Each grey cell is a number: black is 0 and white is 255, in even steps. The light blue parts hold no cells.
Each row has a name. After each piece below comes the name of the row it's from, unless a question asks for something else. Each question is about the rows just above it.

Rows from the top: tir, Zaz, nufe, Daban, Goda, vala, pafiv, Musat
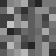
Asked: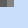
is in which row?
Musat
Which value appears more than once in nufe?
[64]
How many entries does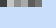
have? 6
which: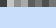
Daban
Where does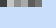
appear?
Daban

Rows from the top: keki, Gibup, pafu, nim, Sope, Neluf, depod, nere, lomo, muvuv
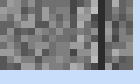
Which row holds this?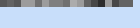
muvuv
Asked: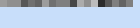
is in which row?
Gibup
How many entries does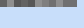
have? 11

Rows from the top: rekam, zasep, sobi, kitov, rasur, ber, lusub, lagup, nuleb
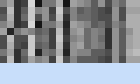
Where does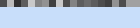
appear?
zasep
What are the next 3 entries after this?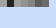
[ 77 131 107]

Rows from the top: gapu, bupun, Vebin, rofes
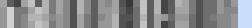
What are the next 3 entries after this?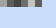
[179  69  94]
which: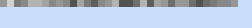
Vebin

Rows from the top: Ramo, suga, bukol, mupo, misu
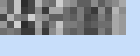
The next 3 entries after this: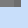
[ 83  95 110]
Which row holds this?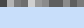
Ramo

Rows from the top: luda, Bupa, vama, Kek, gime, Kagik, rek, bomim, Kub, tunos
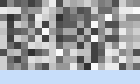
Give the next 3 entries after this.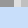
[151  92 138]
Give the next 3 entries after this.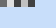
[ 92  92 167]
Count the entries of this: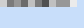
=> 11
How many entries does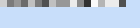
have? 18
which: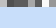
Kek

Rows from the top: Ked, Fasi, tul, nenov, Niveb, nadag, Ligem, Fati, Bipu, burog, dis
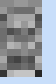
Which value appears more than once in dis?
[196]
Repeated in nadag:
[110]

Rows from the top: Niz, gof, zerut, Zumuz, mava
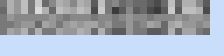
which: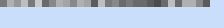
Niz
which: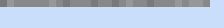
zerut
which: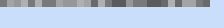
mava
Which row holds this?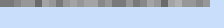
Zumuz

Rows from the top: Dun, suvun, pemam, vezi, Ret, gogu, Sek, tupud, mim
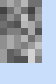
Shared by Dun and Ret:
[170]
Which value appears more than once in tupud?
[156]
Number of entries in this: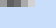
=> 5
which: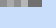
Dun
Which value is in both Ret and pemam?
[96]

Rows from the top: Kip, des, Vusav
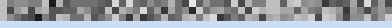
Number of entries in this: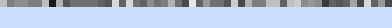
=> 56
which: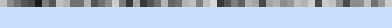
Vusav
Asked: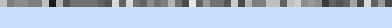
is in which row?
Kip
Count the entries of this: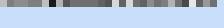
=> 31
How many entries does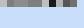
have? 11
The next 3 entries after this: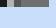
[ 98  85 216]
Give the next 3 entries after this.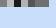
[112 112  98]

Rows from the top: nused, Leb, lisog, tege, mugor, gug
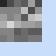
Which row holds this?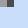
nused
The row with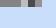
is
Leb
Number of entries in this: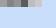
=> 6
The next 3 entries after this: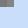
[107 107 120]
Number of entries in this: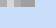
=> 5

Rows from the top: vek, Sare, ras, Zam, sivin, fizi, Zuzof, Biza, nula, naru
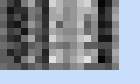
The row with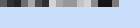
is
fizi
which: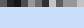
Zam

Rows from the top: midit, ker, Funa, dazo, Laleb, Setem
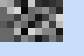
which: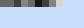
Funa
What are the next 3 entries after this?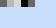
[118 144  89]
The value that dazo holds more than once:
[63]
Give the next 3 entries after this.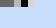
[173 132 132]
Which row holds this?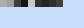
midit
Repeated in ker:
[104]

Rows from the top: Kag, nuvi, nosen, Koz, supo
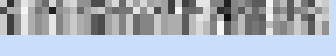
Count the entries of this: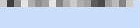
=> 19
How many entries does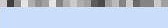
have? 24
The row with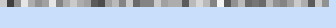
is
Koz
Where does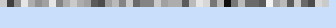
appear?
nosen

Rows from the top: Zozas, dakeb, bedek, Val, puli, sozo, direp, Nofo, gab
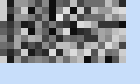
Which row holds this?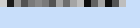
gab
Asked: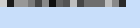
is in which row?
Zozas

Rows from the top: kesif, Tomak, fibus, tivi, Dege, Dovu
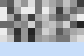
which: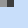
kesif
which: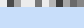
Tomak
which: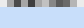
fibus

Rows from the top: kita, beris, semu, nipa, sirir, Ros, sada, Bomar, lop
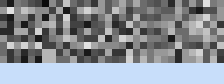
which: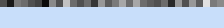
kita
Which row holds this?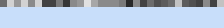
sada
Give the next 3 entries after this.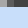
[194  41 122]
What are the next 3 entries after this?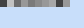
[182 210 108]

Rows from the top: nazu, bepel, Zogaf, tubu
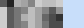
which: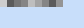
bepel
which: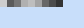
Zogaf
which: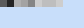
nazu

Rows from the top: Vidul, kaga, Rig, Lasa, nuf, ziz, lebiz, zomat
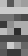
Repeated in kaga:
[203]
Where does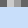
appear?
lebiz
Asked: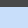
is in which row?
ziz
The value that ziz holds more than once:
[73]
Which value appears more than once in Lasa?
[173]

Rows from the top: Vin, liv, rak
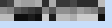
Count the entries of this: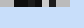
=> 10
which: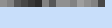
liv

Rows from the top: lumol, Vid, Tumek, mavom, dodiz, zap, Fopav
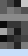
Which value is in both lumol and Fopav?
[94]
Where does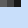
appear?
lumol
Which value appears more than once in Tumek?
[138]

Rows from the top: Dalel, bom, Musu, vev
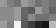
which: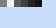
vev
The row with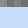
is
Dalel
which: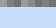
Dalel
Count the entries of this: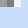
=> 3

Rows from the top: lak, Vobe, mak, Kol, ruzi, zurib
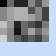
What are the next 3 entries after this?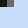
[162 107 150]
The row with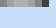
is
mak

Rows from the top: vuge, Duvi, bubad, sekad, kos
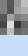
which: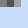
Duvi
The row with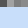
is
bubad
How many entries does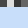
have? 4
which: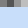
vuge

